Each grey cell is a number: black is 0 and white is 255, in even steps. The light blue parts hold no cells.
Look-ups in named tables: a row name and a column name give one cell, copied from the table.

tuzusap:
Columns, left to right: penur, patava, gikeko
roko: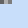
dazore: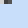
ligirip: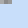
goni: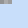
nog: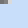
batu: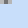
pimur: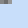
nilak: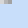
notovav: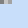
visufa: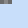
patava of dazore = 64
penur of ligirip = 171
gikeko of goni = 157
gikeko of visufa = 106
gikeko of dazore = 85
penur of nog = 115
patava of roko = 177
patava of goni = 172
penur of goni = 147
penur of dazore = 211
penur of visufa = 107
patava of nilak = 181
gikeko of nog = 218

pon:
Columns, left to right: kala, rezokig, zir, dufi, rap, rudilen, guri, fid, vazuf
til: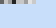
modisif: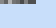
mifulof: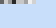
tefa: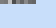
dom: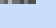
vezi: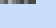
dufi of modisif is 115
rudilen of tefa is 100
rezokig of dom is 100
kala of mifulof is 101
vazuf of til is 201
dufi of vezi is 127
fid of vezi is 71
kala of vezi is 136
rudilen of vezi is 69
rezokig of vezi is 93
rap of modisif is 106
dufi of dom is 111
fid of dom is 81

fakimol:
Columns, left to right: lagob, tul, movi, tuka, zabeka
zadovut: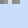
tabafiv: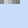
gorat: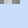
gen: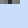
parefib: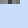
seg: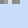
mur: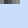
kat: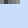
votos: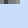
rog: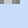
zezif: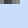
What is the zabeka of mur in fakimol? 141
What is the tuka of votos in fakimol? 127
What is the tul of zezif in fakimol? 64
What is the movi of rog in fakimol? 201
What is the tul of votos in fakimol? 69
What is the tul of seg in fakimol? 156
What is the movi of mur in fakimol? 85
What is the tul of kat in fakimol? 66
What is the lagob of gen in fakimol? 132
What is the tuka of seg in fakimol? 139
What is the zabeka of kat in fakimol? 145
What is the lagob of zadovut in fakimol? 132
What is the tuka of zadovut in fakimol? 139
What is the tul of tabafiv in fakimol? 202
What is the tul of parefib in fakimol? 144
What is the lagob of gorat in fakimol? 134
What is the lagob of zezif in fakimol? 130
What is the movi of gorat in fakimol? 206
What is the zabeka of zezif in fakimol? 138
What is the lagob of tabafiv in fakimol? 135

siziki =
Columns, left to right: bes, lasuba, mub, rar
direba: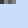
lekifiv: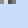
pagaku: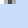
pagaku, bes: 251
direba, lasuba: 137
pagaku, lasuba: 179
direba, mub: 93
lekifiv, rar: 126
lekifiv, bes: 145
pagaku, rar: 170
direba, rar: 130
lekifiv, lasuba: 226

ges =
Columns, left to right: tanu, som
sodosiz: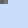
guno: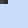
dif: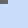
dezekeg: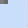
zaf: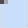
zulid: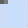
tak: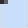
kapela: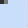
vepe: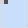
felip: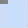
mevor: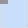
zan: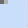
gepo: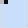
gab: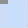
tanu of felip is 129
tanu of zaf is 77
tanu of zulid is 96
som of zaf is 171
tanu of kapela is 47
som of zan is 181
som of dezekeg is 107
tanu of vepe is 213
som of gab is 144
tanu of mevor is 147
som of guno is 49
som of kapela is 125
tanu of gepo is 189
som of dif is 104
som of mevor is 151

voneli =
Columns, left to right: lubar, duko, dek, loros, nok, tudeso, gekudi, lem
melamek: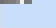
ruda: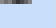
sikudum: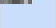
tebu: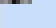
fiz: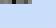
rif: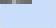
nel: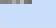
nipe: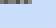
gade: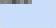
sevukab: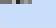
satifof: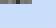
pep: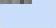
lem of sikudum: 107
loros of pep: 145
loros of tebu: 19
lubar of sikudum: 125
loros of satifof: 112
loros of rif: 173
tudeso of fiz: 112
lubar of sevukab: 115

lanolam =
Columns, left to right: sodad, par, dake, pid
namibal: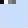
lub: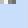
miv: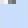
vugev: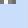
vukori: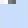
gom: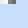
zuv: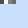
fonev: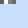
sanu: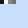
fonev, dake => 128
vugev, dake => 131
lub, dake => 134
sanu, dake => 137
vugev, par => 248
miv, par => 246

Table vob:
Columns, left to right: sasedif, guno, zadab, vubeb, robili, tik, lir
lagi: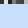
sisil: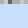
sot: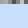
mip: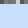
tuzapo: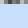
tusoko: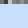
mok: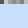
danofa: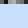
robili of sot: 131
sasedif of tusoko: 113
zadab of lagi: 36
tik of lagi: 65
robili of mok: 159
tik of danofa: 111
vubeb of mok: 142
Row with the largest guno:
lagi

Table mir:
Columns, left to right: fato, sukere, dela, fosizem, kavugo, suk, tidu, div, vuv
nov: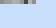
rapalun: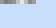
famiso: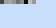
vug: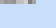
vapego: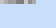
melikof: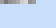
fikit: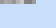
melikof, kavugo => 169
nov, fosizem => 175
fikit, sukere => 170
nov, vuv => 145
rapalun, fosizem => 148
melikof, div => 145
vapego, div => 143

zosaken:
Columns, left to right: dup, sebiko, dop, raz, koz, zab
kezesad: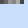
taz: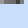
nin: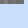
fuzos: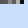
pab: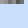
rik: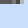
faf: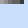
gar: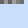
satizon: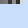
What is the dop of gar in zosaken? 99
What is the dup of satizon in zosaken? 113
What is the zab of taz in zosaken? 124
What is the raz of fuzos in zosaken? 93
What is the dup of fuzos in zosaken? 86
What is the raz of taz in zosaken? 106
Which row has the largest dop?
kezesad

